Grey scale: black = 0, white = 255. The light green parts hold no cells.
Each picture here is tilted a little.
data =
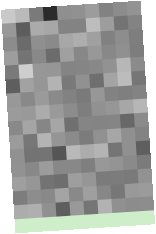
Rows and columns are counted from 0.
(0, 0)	201
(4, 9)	139
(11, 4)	136
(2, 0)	140
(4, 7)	146
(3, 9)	125
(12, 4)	158
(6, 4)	130
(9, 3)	149
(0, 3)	43
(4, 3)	150
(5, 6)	111
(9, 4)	139
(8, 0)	137
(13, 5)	159
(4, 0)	122
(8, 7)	133
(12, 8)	122
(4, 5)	133
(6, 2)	154
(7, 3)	154
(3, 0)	157
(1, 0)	152
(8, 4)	112
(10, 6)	180
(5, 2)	150
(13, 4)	137
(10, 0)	145
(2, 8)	141
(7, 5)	126
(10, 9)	95
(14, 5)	117
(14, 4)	153
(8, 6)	132
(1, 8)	116

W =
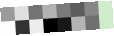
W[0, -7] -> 155
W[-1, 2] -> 237
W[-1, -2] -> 180
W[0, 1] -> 224
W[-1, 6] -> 112

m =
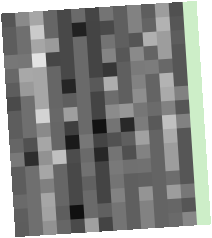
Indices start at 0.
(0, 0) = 85
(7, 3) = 104
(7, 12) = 86
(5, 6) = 89
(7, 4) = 159
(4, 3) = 102
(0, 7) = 116
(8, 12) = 129
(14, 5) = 106
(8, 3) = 102
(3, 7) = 132
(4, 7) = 54
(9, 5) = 119
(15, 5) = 160
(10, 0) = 121
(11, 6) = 68
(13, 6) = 68
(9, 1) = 81
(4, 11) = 104
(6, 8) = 95
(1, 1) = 111
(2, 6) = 68
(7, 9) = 118
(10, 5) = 106
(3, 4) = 72
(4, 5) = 106
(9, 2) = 166
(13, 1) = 111
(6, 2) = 166
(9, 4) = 26
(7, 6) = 68
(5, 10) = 100
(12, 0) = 93
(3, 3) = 70
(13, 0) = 106
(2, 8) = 95
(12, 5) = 97
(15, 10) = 100
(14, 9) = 130

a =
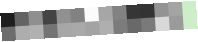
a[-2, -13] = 30
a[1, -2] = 217
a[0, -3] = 51
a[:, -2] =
[147, 217]
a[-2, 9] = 54
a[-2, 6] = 251
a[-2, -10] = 68
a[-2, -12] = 99

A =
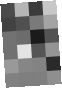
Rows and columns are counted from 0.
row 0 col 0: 75
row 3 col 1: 227
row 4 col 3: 42
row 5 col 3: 143
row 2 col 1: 108
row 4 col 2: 131
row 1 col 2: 122
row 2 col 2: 27

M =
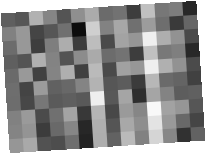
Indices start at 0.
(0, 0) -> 95
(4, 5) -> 64
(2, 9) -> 150
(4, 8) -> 161
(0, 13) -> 40
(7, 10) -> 248
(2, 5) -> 60
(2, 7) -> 74
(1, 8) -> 167
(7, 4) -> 164
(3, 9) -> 61
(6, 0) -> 109
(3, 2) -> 176
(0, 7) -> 107
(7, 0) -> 129
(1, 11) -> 110
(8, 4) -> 134
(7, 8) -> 154
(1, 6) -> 207
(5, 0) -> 110
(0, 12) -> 125
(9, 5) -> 35
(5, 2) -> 155
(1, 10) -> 156
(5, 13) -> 65
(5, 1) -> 68
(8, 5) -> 39
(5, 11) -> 106
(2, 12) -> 146
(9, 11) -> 135
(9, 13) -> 98
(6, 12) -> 93
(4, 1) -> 153
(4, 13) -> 75
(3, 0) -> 95

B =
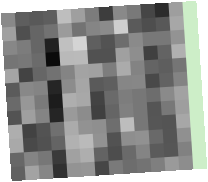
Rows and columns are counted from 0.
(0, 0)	137
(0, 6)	124
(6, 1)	151
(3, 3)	11
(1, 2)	101
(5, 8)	134
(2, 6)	95
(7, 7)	101
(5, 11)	98
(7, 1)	159
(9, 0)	169
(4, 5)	163
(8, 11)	84
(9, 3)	100
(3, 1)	120
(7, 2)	132
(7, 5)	140
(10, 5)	174
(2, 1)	124
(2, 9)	138
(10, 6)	99
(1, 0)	160
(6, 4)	174
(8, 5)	146
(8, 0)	174
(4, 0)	165
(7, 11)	120
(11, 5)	149
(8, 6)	143
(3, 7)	81
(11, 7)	122
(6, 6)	67
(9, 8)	142
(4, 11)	94
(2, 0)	135
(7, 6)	64
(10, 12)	129
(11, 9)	115

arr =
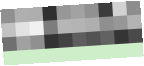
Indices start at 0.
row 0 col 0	144
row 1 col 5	180
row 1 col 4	182
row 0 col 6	145
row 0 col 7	60
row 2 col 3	51
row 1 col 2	241

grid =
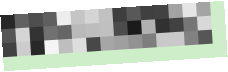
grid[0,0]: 40
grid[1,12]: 65
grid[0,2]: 78
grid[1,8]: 76
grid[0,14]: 164
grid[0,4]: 237
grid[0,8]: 62
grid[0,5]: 197
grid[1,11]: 49
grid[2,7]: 166
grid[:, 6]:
[213, 189, 72]
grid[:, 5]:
[197, 185, 222]
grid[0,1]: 97
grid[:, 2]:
[78, 51, 40]

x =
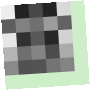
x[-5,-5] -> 238
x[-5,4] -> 217
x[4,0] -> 138
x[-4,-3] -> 112
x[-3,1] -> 50
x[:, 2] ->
[72, 112, 88, 132, 83]
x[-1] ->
[138, 81, 83, 116, 132]
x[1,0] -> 94

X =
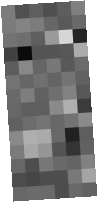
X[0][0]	124
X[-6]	[97, 108, 116, 103, 115, 139]
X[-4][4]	52
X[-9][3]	100
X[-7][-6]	103
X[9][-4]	170
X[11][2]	120
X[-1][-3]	77
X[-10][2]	101
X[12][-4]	78
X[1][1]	132
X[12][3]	78
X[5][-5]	102
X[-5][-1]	94
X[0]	[124, 80, 94, 79, 93, 128]
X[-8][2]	97
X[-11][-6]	65
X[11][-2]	100
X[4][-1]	107
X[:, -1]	[128, 105, 37, 172, 107, 97, 87, 59, 139, 94, 98, 129, 164, 98]
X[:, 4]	[93, 89, 214, 87, 89, 115, 130, 175, 115, 33, 52, 100, 121, 105]
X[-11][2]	85
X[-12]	[115, 111, 95, 154, 214, 37]
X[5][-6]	115
